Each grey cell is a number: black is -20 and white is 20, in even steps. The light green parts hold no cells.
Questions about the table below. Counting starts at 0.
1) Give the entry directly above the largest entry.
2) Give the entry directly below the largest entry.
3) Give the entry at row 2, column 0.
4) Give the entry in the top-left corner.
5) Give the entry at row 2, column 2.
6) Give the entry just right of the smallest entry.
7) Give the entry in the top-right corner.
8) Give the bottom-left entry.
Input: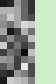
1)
-2
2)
0
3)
4
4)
-16
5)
6
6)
10
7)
-12
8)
-16

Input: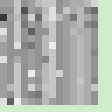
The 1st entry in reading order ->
5
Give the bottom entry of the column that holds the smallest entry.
15
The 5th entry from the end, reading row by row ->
5
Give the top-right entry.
13
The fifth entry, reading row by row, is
5
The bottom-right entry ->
3
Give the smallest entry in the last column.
-3
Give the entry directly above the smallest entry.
3
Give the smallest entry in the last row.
-5
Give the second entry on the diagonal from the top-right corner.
1
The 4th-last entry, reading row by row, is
7
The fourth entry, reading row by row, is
3
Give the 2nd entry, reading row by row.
5
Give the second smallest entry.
-7
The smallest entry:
-11
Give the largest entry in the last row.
17
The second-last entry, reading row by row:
7
